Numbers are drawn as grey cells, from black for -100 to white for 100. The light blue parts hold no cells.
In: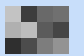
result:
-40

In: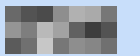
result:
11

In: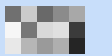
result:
21

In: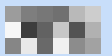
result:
89

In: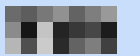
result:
-22

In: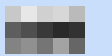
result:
-8

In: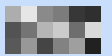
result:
2

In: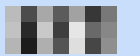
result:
74

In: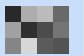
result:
69
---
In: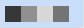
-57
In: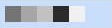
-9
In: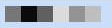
-7
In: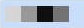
67
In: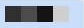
-62
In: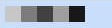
56
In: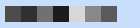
-40
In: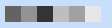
-22
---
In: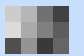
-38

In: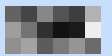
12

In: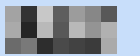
-16

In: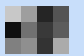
0

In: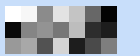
20

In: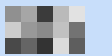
-43

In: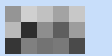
-58

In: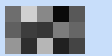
18
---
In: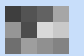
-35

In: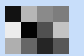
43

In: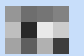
-14

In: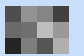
15

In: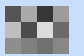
33

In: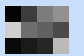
-53
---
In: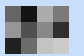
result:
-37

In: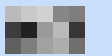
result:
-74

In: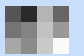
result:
3

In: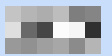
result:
-18

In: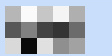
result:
1

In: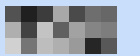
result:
-48

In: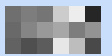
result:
4

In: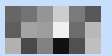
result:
28

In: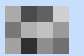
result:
39

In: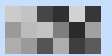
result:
47
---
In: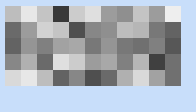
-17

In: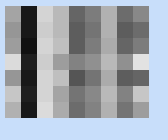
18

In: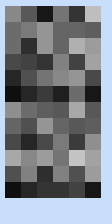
-15

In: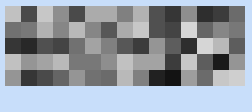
-11

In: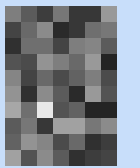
-47

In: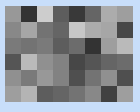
7

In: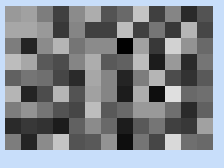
31
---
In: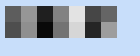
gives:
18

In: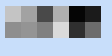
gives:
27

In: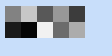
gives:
56

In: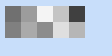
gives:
22

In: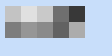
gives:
76

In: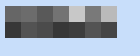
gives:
-15

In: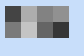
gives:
36

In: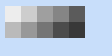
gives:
61

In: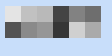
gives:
51
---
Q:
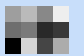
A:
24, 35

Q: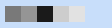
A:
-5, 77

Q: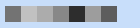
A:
-10, -27

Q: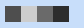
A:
-39, -65

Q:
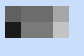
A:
-25, 53

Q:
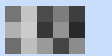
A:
-8, 10
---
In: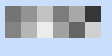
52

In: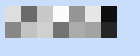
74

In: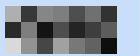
26

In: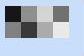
34

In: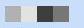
-7

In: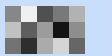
51

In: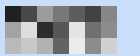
73
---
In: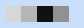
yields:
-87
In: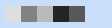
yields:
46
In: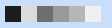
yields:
-14
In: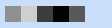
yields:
-52
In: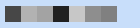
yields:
28
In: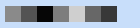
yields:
-95
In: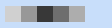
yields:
-56
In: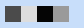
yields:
-96
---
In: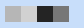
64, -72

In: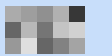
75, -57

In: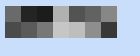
55, -78

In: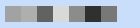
70, -62

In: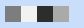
90, -65

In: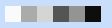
96, -89
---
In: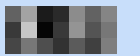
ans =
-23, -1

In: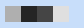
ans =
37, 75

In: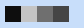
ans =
-89, -46

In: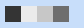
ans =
-59, -14

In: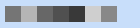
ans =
-8, 7

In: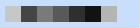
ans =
56, 41

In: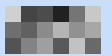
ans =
63, -18

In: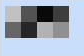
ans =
51, 13
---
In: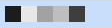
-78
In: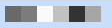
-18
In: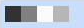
-61
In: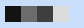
-85
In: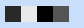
-68
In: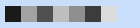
-80
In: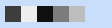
-52
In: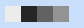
85
